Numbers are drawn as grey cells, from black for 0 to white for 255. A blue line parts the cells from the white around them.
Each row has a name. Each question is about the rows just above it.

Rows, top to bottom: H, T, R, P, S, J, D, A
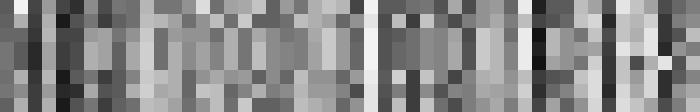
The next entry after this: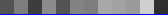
[103]
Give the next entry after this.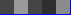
[76]
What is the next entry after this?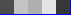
[83]
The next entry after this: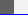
[83]
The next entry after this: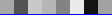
[146]

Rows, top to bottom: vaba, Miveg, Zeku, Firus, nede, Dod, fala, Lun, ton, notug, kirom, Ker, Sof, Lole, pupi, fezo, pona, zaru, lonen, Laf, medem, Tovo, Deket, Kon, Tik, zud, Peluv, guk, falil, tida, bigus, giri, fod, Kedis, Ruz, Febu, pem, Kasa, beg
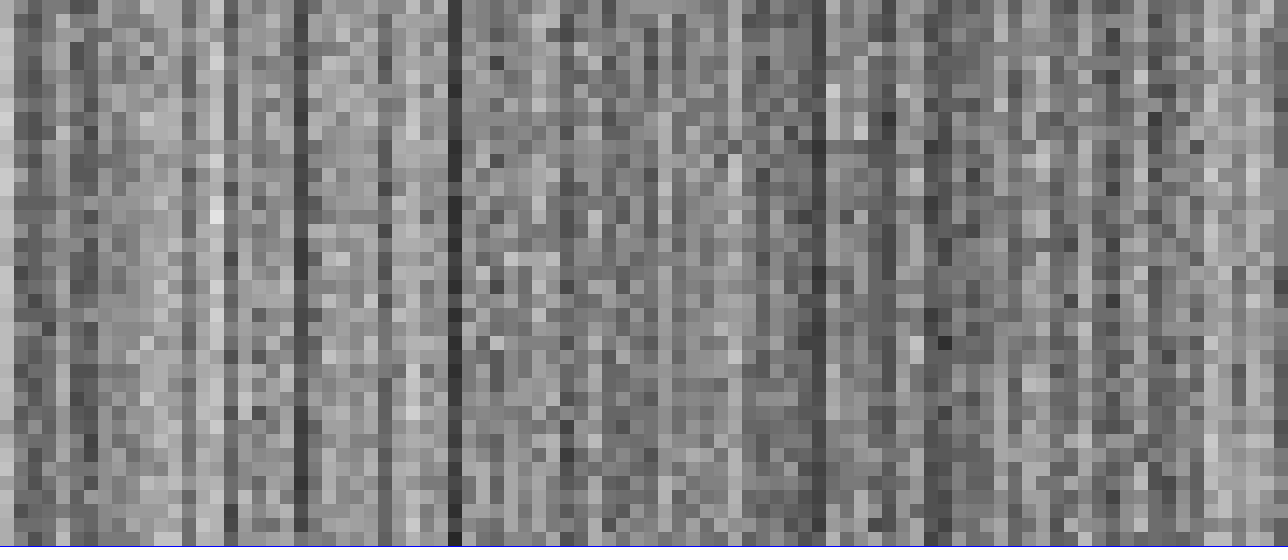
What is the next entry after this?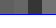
[109]
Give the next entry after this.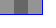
[179]
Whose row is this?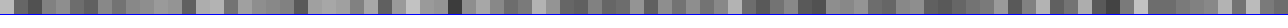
Dod
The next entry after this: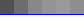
[89]
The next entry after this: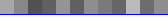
[115]

